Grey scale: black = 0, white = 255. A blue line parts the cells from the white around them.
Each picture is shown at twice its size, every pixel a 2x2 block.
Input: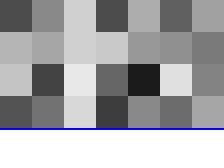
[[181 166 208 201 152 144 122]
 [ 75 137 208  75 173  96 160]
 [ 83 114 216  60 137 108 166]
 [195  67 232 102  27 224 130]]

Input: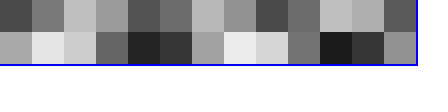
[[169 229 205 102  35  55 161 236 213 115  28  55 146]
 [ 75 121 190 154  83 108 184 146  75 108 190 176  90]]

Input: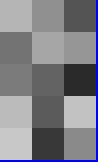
[[115 166 150]
 [181 144  84]
 [123  99  42]
 [187  91 194]
 [200  56 138]]

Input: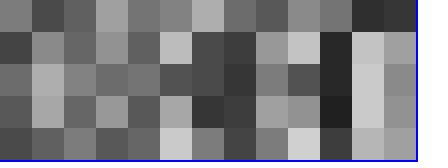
[[108 174 130 108 116  82  74  54 124  82  40 202 138]
 [ 88 167 102 152  88 167  54  61 160 146  32 202 146]
 [ 68 138 102 146  96 188  74  61 152 195  40 195 160]
 [ 74  96 124  88 102 202 124  68 124 208  61 182 160]
 [124  74  96 160 116 130 174 108  88 138 116  47  54]]

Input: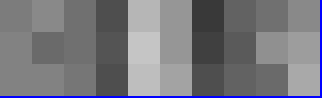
[[124 137 112  78 182 150  57  98 112 137]
 [130 130 118  78 190 163  78  98 106 169]
 [130 106 112  84 197 150  64  90 144 157]]

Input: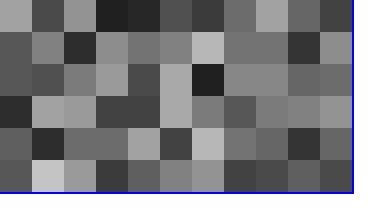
[[ 87 196 154  59  95 129 147  66  74  95  74]
 [ 45 162 154  66  66 169 123  87 123 129 147]
 [ 87 129  45 141 115 129 183 115 115  52 141]
 [ 87  80 123 154  74 169  32 135 135 102 108]
 [162  74 147  32  39  80  59 108 162 102  66]
 [ 95  45 108 108 162  66 183 115 102  52 102]]
